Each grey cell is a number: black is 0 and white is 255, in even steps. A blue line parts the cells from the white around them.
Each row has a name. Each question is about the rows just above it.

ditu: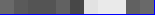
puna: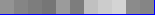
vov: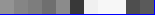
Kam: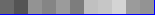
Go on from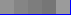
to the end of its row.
[125 192 204 212 139 133]
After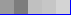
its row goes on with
[155 147]
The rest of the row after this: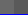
[ 84  84  97  71 226 234 234  97 105]

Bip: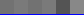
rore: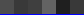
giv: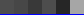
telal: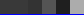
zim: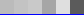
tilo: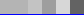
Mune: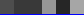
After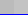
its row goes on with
[201 166 223  91]
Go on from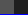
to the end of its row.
[172]
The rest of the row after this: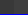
[99 31 57]
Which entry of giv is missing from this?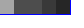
[71]
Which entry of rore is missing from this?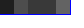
[63]

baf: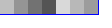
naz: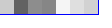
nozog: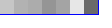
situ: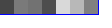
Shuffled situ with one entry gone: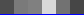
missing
[184]
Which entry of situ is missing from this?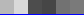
[128]
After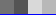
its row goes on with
[156]
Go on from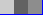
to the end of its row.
[134 245 223 210]

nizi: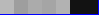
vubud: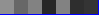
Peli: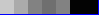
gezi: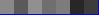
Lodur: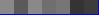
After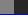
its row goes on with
[130  46  52]
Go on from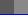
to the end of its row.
[111 118  52  60]
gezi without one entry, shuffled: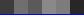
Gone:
[144]
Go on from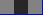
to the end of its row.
[46 52]
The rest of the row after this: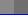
[118  52  60]
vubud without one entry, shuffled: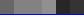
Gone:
[46]

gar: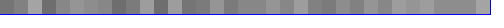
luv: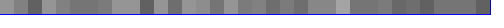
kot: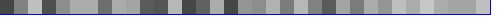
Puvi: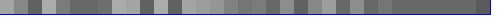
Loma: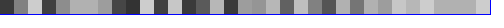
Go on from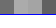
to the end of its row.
[171  97 164 157 149 129 117 123 104 141  97 135 157 104 141 104 117 104
 104 104 104 104 104  90]
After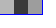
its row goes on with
[149 183  97 191 129  84 177 117 177 157 199 183 205 177 177 177 205]
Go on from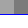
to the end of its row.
[171 149 191 171 199 171 164 164 191]

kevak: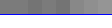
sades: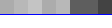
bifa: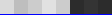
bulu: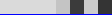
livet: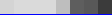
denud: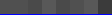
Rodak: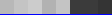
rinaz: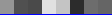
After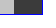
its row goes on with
[52]
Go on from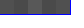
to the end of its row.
[88 59]
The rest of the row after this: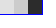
[52 44]
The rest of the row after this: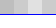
[44 52 44]
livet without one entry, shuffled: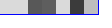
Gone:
[212]
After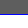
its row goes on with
[67]
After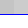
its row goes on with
[178 196  59  59  52]

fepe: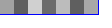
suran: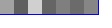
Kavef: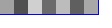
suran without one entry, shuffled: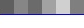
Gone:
[101]
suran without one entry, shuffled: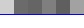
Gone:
[134]

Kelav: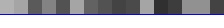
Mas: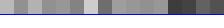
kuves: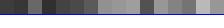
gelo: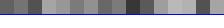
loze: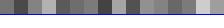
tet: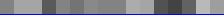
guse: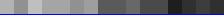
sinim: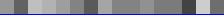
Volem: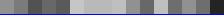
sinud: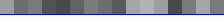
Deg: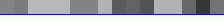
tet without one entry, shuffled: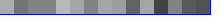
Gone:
[137]
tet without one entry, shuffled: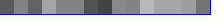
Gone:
[172]

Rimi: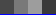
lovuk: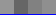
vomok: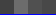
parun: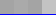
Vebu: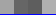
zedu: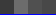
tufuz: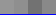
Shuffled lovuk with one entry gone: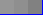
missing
[102]
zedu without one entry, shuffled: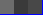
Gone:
[80]
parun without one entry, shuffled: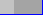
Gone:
[170]
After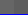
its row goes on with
[176]
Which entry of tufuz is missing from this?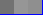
[137]
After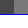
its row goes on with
[157  58]
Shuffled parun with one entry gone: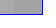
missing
[195]

